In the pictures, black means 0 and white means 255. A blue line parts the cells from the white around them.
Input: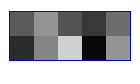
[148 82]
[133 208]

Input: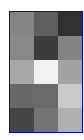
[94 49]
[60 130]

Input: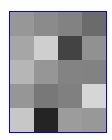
[139 130]
[207 67]

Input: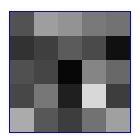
[158 147]
[63 91]

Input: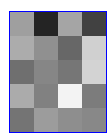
[36 165]
[144 103]

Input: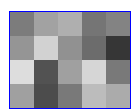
[162 175]
[210 145]
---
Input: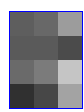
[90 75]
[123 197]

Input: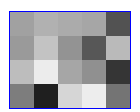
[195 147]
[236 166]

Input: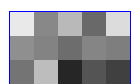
[131 109]
[189 38]

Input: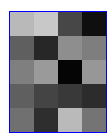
[39 142]
[154 5]

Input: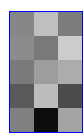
[121 204]
[157 172]

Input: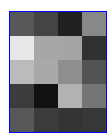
[167 165]
[169 142]

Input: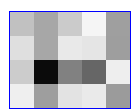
[167 233]
[11 129]

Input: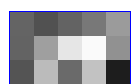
[159 230]
[187 106]
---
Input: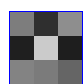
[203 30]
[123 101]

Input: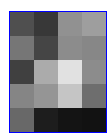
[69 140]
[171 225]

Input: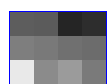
[121 112]
[139 155]

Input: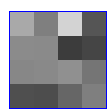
[138 60]
[137 144]

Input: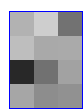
[169 170]
[113 162]

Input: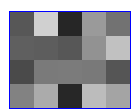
[93 87]
[122 123]

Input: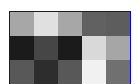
[70 27]
[45 88]
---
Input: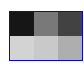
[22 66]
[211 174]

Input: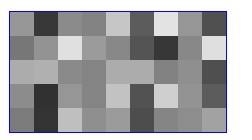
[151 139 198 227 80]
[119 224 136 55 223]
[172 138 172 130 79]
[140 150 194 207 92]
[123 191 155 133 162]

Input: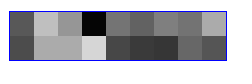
[88 150 116 127 171]
[76 171 71 54 85]

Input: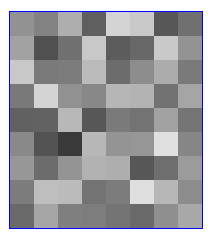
[146 174 212 87]
[162 112 92 201]
[200 124 108 172]
[121 145 182 114]
[97 184 122 162]
[137 58 148 224]
[151 148 174 110]
[124 187 124 183]
[105 127 116 143]

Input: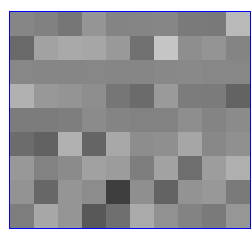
[134 118 132 134 121]
[105 169 153 197 148]
[135 134 134 136 135]
[177 148 118 154 123]
[124 126 132 130 132]
[108 177 168 143 136]
[152 139 156 162 157]
[147 149 62 99 152]
[125 149 111 145 122]

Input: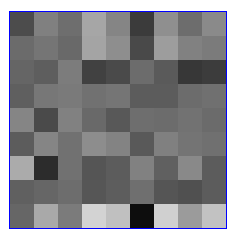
[76 110 133 143 138]
[107 105 142 157 123]
[101 124 74 90 60]
[95 122 117 92 112]
[133 129 88 108 107]
[92 113 131 128 112]
[171 113 92 96 92]
[96 109 93 85 92]
[102 123 192 208 194]

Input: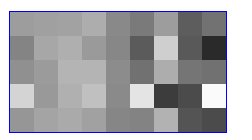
[157 162 137 157 114]
[132 175 135 207 42]
[144 180 140 173 113]
[212 176 138 60 250]
[150 170 134 178 75]

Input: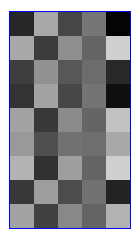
[39 70 4]
[169 142 207]
[62 87 40]
[51 71 15]
[162 139 194]
[153 113 168]
[179 158 207]
[56 76 35]
[162 136 178]
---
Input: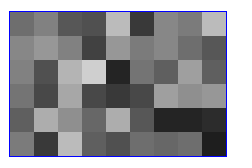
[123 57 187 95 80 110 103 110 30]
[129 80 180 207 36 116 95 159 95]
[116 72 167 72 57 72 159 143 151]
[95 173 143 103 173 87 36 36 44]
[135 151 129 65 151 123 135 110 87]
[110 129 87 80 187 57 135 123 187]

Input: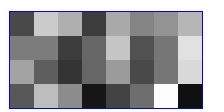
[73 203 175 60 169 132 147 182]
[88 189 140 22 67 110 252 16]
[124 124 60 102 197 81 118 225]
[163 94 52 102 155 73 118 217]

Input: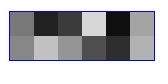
[135 193 149 78 45 178]
[120 33 59 215 15 164]

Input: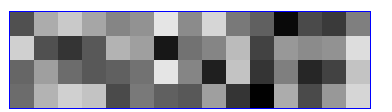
[108 179 208 195 74 121 96 88 159 52 1 172 74 152 214]
[80 172 201 166 133 146 229 139 214 121 96 9 74 58 127]
[102 159 108 88 96 114 229 133 31 195 52 127 38 66 195]
[208 80 52 88 179 159 23 114 133 187 66 152 139 146 221]

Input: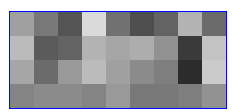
[166 107 153 187 160 139 126 44 203]
[132 139 139 132 153 120 120 126 146]
[187 91 99 179 166 173 146 58 195]
[160 120 84 218 113 78 99 179 107]

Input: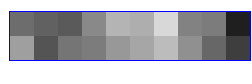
[159 84 117 124 152 166 188 144 103 62]
[109 97 90 137 180 174 216 130 124 31]
